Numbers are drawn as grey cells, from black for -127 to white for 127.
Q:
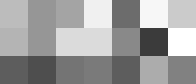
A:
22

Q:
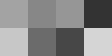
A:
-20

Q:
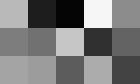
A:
-14

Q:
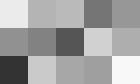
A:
2

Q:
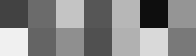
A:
-27

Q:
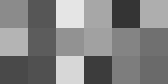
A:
-35

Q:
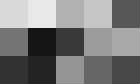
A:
-106
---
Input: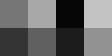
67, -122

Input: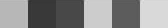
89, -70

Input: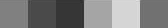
86, -73

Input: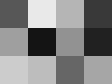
105, -107

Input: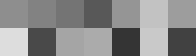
93, -75

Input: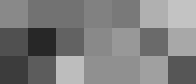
67, -88

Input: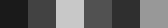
72, -101

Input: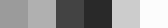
124, -86

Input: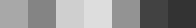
93, -76
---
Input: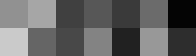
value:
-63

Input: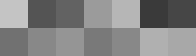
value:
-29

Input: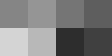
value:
-10

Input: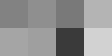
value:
-6

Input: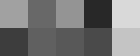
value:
20

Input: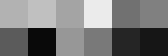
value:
36

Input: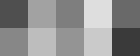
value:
-1

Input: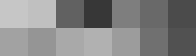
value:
-30

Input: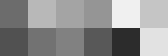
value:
36
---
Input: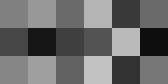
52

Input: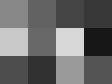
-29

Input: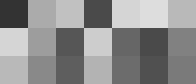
85

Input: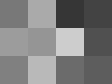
42

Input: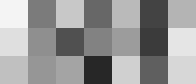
58

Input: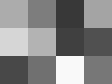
-2

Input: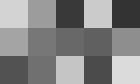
-70

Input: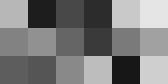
-83

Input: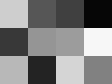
-41
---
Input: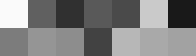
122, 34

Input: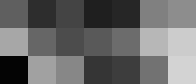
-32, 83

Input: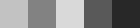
66, -87

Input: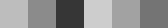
61, -11

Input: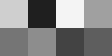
79, -33

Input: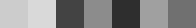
76, -15
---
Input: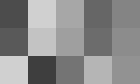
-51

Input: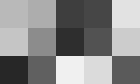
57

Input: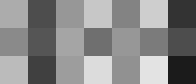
44

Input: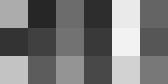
44

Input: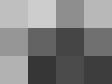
63

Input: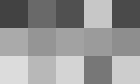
-61
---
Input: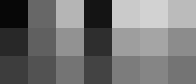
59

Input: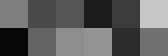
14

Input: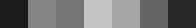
5

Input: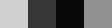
-72

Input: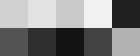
81

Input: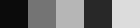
-11

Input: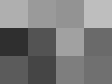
33

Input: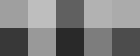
43

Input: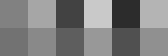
38
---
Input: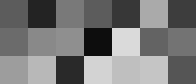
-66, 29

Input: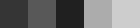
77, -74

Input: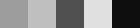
-113, 28

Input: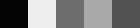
-45, -124

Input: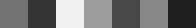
-96, -13

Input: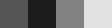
98, -43

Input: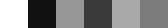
-4, 127
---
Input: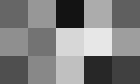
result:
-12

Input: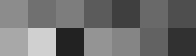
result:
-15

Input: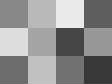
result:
36

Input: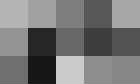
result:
-89

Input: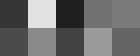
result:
97

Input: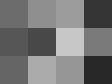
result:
-55
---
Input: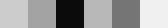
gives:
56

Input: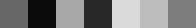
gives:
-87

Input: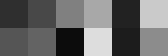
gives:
40

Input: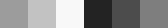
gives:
-92

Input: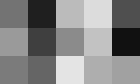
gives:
92

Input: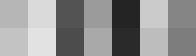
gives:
27
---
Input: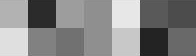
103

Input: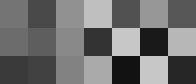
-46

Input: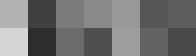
24

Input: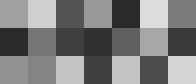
-85

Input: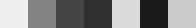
91

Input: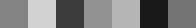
53
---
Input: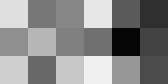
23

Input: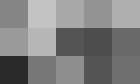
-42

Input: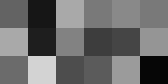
27

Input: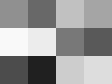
77

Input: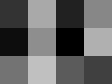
-36

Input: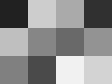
113

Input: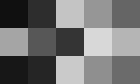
15

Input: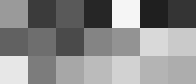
52
